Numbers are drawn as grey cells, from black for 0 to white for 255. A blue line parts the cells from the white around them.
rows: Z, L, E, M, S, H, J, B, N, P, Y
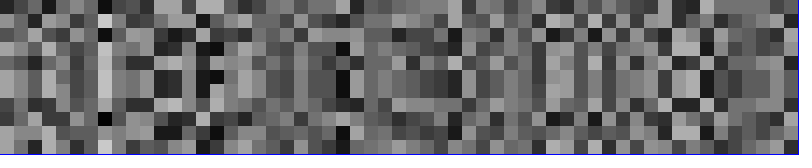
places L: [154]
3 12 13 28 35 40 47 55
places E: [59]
4 11 15 21 40 44
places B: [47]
2 9 10 24 45 51 56
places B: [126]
16 21 36

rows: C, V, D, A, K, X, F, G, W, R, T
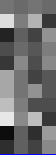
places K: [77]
2
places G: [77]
2 3

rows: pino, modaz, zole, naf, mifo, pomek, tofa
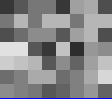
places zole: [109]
1
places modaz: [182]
1 3 4 6 7
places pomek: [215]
7
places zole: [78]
0 7
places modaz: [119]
0 2 5
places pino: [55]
0 4

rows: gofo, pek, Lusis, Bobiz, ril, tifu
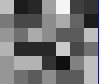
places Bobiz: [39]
1 2 3
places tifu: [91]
2 4 5

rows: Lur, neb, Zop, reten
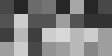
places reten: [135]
6
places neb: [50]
6 7
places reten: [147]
3
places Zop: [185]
1 5
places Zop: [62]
0 2
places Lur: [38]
1 4 6
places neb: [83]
0 2 3 5

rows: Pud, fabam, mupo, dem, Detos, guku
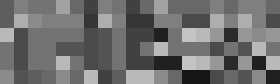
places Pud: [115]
2 3 8
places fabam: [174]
1 7 15 17
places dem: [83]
4 5 7 17
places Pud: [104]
5 10 12 13 14 16 19
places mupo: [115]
2 3 4 5 8 12

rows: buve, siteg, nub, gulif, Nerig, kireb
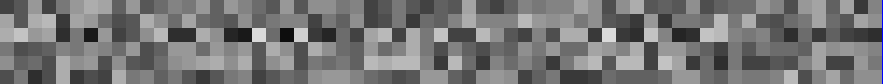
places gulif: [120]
0 5 30 38 49 52 54
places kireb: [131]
10 17 25 52 55 58
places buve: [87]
1 10 19 21 27 29 32 34 46 48
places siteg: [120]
19 23 28 41 48 49 52 57

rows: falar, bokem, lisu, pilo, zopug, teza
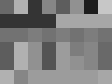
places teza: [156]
2 3 4 5 6
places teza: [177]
0
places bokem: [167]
4 5 6 7
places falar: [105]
0
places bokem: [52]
0 1 2 3
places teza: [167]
7

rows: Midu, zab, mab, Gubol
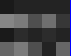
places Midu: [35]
1 2 3 4
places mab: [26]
0
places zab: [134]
0
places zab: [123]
1
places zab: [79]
2
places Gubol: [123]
1
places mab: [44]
1 3

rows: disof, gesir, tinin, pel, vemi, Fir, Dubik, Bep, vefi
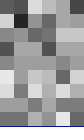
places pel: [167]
1 2 4 5
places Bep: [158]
0 1
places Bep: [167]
3
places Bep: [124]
2 4 5
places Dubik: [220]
0 2 4
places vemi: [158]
1 2 3 5
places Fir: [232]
0

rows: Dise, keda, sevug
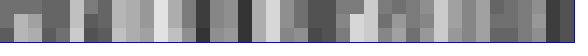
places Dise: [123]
6 13 24 25 27 29 37
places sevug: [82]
6 23 40
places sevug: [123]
24 37

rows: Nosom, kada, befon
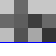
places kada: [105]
0 3
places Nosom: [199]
0 2 3
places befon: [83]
1

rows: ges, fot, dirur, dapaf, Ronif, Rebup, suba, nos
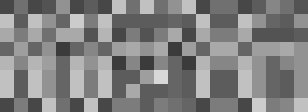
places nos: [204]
18
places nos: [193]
3 6 21
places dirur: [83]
6 10 18 19 20
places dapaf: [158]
1 8 13 18 19

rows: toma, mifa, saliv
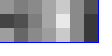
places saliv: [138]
2 5
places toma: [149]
0

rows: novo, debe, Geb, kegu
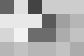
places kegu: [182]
0 2 3
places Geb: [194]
5
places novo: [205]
3 4 5
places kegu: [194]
1 4
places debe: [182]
5
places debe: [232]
0 1 2

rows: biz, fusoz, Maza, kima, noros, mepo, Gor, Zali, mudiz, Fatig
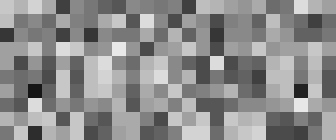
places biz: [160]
16 23
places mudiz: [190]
2 18
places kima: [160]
0 1 12 16 20 21 23
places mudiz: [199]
3 5 12 14 16
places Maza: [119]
2 8 9 18 23
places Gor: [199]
4 7 12 22
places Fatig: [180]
3 16 23

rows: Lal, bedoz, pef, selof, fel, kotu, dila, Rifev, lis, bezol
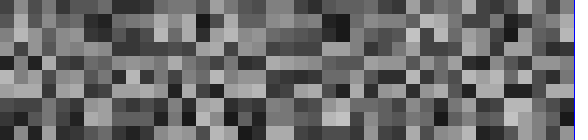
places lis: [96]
8 9 10 17 21 27 32 35 39
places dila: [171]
1 2 5 10 13 17 22 25 31 34 35 39 40
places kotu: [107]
14 23 24 31 36
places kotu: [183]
0 9 15 29 33 35 37
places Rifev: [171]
15 24
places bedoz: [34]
7 23 36

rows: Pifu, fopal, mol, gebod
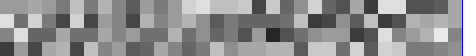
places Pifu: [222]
14 27 28
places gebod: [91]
9 21 26
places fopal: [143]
14 24

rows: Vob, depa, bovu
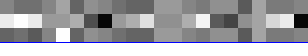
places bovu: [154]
11 12
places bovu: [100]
0 5 9 10
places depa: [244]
14
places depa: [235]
0 2 20
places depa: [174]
5 9 13

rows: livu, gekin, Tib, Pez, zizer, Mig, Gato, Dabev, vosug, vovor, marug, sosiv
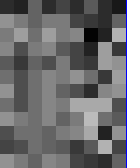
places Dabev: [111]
0 2
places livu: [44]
0 3 5 7
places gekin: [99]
2 8
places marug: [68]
0 8

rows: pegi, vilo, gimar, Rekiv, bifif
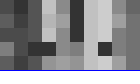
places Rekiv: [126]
0 5 8
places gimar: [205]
7
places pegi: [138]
4 8

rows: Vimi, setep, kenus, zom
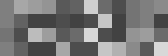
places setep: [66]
2 3 5 8 11
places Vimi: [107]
7

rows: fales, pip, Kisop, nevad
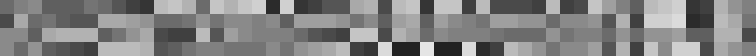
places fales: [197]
12 15 17 29 31 32 42 47
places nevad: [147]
2 21 38 52
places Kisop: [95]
2 7 49 50

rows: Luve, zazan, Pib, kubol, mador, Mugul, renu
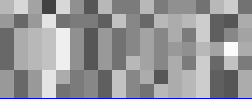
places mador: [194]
3 16
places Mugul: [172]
4 10 12 17

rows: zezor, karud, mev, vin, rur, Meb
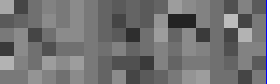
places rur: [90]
18
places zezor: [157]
12
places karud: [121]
4 6 18
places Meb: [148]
2 13
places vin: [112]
2 4 5 7 10 12 15

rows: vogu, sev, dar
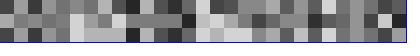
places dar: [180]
6 7 8 10 15
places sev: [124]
1 4 7 9 10 11 12 17

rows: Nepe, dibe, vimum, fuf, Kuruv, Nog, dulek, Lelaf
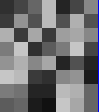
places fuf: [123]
0 4
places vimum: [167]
2 5
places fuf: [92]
3
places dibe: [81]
2 4 6

